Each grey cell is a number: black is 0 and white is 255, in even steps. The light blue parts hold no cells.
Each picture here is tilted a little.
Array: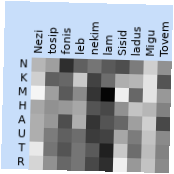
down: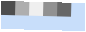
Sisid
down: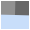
Sisid
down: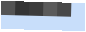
nekim

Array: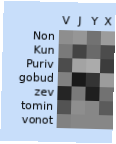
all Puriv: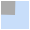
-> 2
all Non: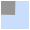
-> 1
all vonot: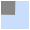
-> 1 2 3
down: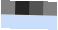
V
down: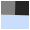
V

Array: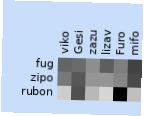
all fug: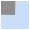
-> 2
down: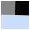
Furo
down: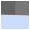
viko

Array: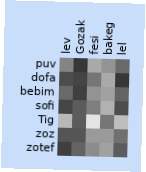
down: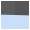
Gozak
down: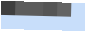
Gozak

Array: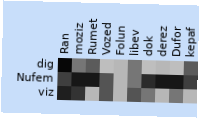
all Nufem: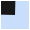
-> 1 2 7 8
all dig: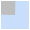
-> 3 6 8
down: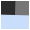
dok
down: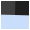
Ran
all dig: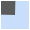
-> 2 9
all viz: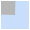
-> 2 4 7 9
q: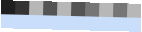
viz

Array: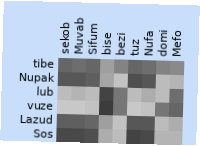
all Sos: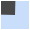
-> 0 1 6
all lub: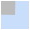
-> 0 2 5 7
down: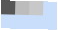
sekob
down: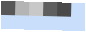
Muvab
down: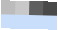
sekob

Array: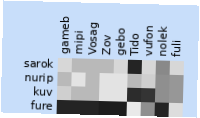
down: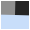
nolek
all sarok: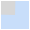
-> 0 4 6 8
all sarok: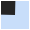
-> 5
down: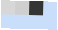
vufon
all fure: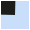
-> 3 4
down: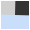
vufon
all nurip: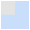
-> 1 3 4

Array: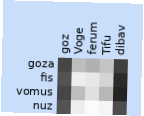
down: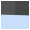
goz
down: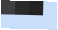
dibav
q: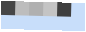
goza
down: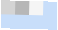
Tifu

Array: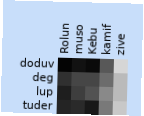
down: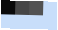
Kebu
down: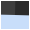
muso

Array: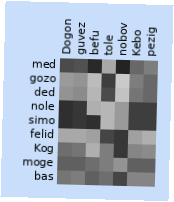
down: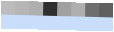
befu
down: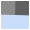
pezig
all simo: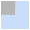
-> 3

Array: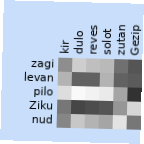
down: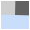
dulo
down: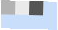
solot
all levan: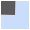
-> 5

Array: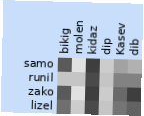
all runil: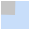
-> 0 1 3
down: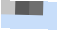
bikig
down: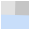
molen
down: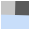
bikig

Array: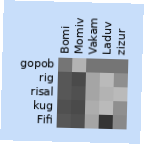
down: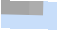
Vakam
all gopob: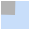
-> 1
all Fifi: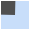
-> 1
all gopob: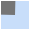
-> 0 2 3 4

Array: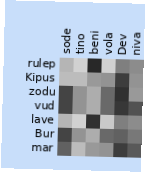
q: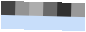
zodu
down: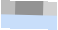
tino
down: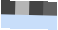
sode
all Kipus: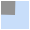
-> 3 5

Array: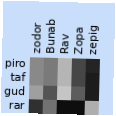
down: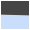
Zopa
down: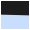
zepig
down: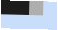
zepig
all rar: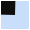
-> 2 3

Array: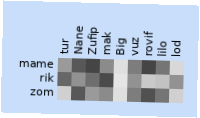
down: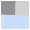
lod
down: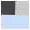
rovif
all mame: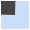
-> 2 6
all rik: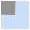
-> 1 5 8
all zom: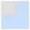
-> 4
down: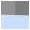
vuz
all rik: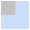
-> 7

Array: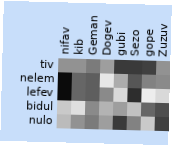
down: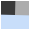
gubi
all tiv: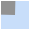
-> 0 1 7

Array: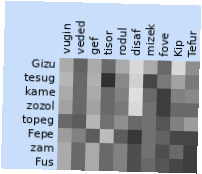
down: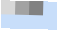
Kip
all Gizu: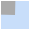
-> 0 2 4 6
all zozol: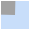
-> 0 2
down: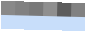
rodul
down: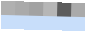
gef

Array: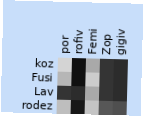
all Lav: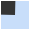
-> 0 3
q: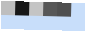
rodez

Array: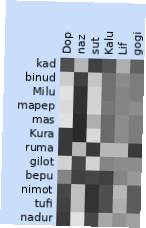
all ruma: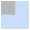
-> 1 3 4
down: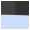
naz
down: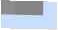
Lif
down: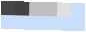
naz
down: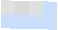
Dop
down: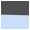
Kalu
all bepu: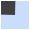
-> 1 3

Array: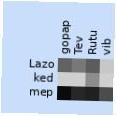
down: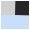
Tev
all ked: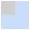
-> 0 1 3
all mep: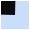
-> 0
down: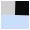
gopap

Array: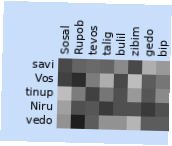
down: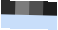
Rupob
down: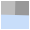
zibim
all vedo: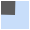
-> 2 6 7
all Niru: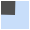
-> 1 4 5 7
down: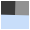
talig
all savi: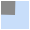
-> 4

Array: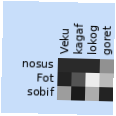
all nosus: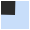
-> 0 1 2
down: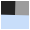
Veku
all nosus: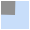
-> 3
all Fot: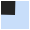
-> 0
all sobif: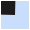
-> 1

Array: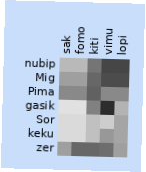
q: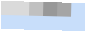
keku
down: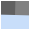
kiti
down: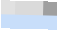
sak
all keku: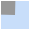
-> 3
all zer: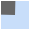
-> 1 2
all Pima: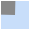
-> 0 1 3 4
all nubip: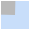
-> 0 1

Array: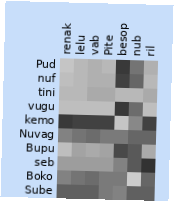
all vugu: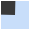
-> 4
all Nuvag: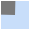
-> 3 4
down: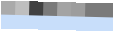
Pite
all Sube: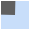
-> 0 1 2 5 6
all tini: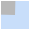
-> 0 1 4 5
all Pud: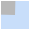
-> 1 3
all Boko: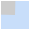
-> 5

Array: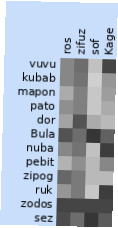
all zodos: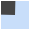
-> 0 1 2 3
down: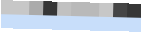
sof

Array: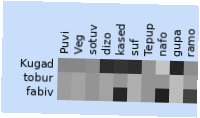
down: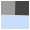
ramo
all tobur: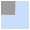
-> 0 9

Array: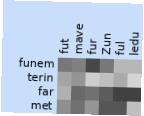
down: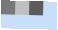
Zun
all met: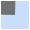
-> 1
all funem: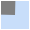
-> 1
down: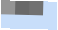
mave
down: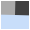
ful
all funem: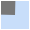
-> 0 3

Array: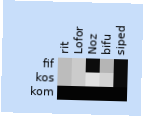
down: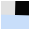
Noz
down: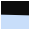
siped
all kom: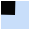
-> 0 1 2 3 4
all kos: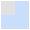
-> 2
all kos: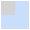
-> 3

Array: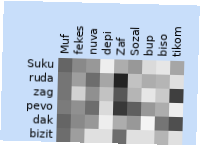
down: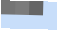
Muf
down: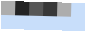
Zaf
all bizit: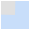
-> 2 3 5 6 8
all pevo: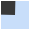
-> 4
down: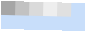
depi

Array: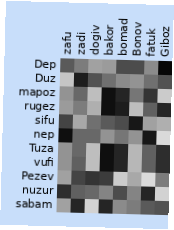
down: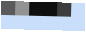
bakor
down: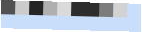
Giboz

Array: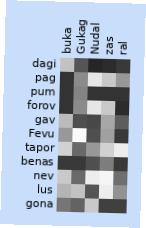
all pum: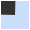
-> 0 2 3 4
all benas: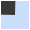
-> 0 1 4
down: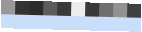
ral
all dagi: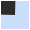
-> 3
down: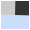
zas

